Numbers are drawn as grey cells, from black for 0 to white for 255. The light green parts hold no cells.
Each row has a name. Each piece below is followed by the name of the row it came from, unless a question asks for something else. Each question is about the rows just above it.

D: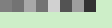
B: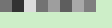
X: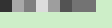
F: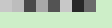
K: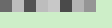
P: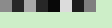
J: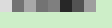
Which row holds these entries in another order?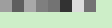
B
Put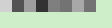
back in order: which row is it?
D
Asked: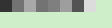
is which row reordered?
X
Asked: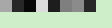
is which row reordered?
P
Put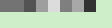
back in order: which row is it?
X

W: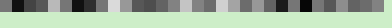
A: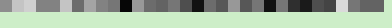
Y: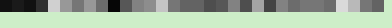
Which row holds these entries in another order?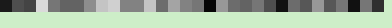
A
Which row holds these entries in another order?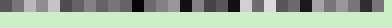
W
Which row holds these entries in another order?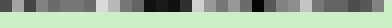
Y
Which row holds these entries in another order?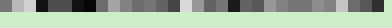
Y
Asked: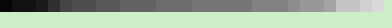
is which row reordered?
A
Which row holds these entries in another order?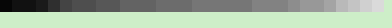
Y

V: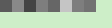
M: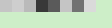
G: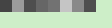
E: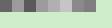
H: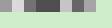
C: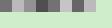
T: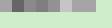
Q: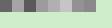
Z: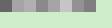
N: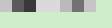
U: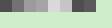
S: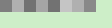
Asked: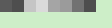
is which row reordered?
U
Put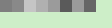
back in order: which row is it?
E
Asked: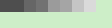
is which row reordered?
H
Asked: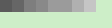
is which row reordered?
E
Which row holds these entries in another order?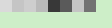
M
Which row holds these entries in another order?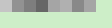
Z

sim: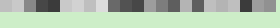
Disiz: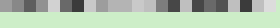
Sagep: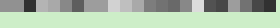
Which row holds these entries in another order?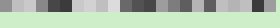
sim
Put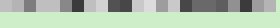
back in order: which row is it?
Disiz
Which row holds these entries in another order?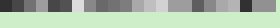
Sagep
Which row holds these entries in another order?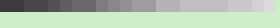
Disiz

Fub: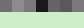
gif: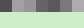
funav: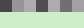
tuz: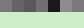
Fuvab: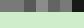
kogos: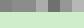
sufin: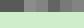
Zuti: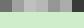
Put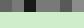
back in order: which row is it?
Fuvab
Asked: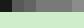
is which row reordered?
Fuvab
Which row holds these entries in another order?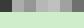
Zuti
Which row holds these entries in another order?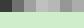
Zuti
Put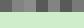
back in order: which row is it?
sufin

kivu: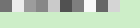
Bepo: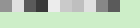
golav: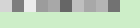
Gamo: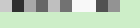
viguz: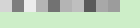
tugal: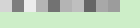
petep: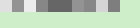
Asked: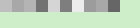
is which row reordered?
golav
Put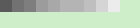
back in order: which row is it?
viguz
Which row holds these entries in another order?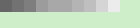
golav
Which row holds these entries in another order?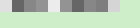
petep
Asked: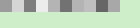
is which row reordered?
tugal

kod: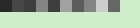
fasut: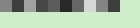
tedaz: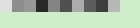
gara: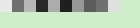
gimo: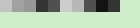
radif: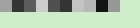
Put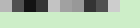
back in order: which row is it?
gimo
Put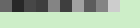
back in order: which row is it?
kod

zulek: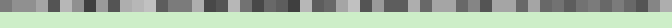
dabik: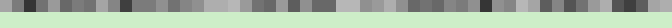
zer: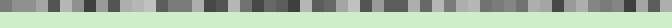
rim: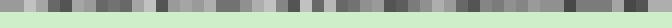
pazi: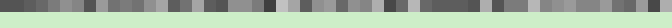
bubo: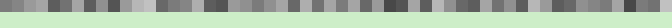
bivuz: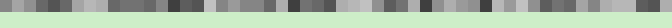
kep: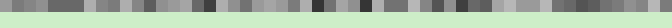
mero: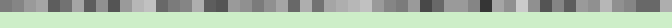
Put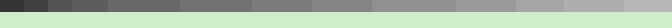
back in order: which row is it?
dabik
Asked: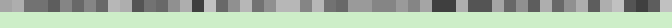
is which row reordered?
bivuz
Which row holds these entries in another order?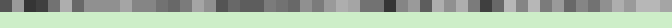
dabik

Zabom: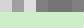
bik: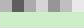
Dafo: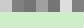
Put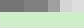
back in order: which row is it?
Zabom
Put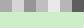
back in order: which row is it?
bik
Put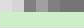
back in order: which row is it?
Zabom
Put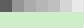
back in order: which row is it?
bik
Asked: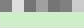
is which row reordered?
Dafo

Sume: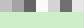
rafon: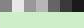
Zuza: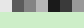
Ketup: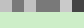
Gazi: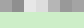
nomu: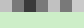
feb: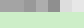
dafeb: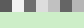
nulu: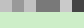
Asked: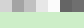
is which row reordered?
Sume
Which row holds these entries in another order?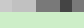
Ketup
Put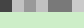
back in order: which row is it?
nulu
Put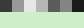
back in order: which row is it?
Zuza
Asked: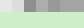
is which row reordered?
feb
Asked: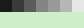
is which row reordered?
Zuza
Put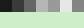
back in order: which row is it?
rafon

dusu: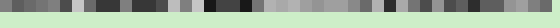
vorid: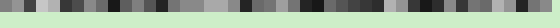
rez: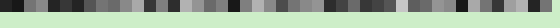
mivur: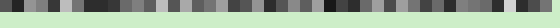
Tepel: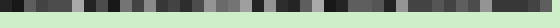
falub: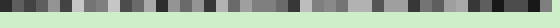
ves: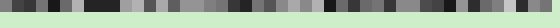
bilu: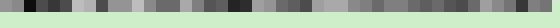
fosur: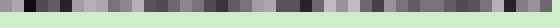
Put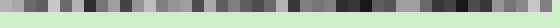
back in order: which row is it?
falub
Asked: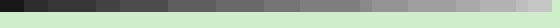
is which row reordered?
dusu
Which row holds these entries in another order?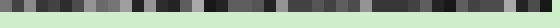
Tepel
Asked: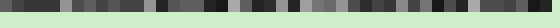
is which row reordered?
Tepel
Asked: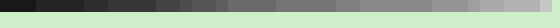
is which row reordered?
vorid
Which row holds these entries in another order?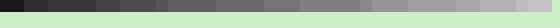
falub

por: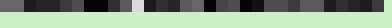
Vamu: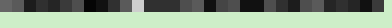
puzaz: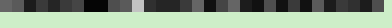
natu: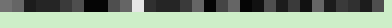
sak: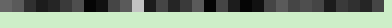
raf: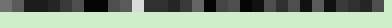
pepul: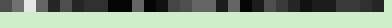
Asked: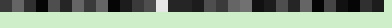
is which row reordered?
natu
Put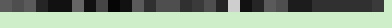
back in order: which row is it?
Vamu

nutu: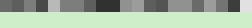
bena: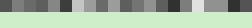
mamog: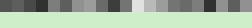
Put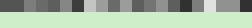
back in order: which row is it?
bena
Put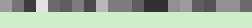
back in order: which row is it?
nutu
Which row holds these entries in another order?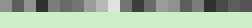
mamog
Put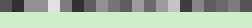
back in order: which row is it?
bena
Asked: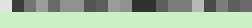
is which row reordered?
nutu
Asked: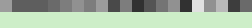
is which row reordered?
nutu

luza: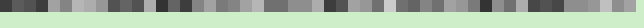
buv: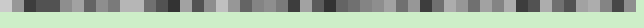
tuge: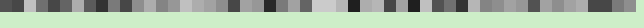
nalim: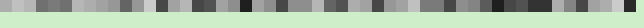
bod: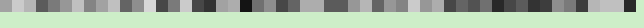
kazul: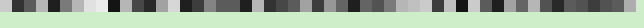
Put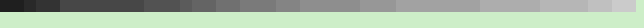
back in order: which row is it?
nalim
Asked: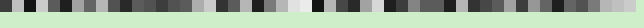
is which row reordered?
kazul
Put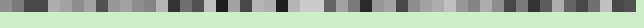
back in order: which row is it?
tuge
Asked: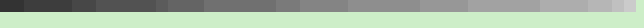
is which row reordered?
luza

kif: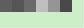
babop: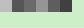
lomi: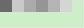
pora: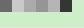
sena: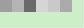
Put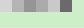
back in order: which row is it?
lomi
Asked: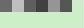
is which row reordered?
babop

